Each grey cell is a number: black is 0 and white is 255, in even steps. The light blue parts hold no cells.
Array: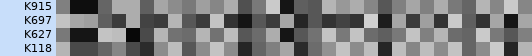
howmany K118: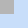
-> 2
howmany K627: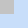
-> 4
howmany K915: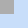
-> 5
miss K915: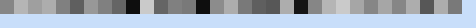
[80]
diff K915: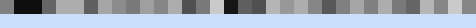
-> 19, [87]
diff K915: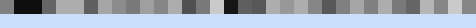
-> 20, [181]
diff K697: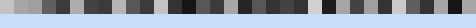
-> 26, [59]

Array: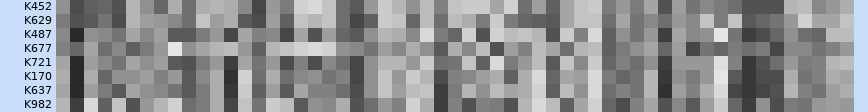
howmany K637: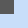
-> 3
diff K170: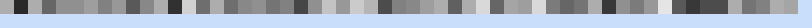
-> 43, [181]

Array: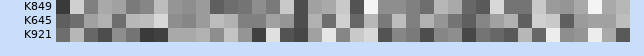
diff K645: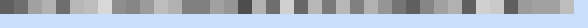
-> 25, [189]
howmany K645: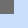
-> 3
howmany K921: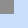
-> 4
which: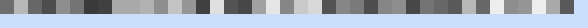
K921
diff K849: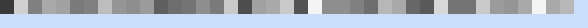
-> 7, [134]
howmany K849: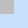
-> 1

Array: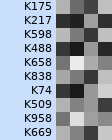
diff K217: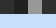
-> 3, [159]
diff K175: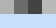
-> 4, [192]

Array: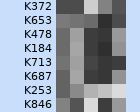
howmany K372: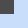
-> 2
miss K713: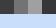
[69]
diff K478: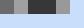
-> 3, [61]

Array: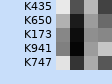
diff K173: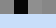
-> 2, [13]
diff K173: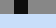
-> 3, [143]
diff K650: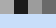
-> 1, [177]
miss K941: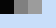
[198]
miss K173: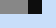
[143]

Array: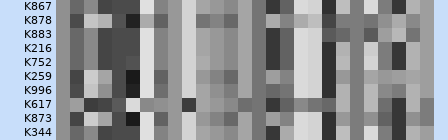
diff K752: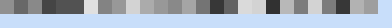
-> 5, [75]
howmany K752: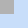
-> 1

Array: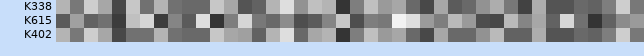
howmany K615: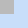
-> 2
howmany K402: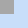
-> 5
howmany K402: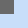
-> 7

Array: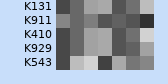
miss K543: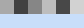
[118]
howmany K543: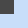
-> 1

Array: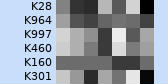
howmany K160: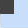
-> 0
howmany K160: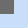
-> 5
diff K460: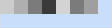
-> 5, [218]
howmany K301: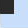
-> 1
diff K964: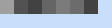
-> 5, [115]
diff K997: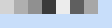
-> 6, [89]

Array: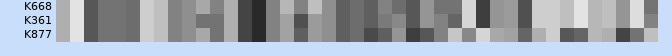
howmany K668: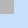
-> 2
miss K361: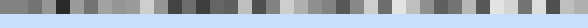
[122]
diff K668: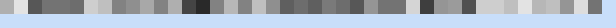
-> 24, [130]
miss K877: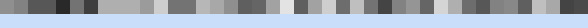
[198]
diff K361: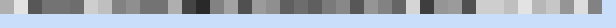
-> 40, [191]

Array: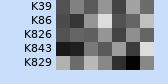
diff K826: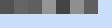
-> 7, [101]
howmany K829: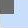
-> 1
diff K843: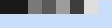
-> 2, [31]
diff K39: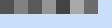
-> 6, [163]
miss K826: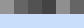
[95]
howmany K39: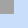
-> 1
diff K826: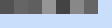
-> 6, [143]

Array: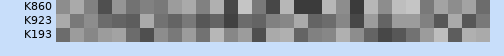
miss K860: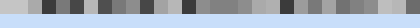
[149]
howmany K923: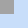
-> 0

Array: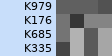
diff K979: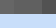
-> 1, [96]
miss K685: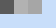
[116]
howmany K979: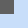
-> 3
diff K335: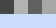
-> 3, [90]

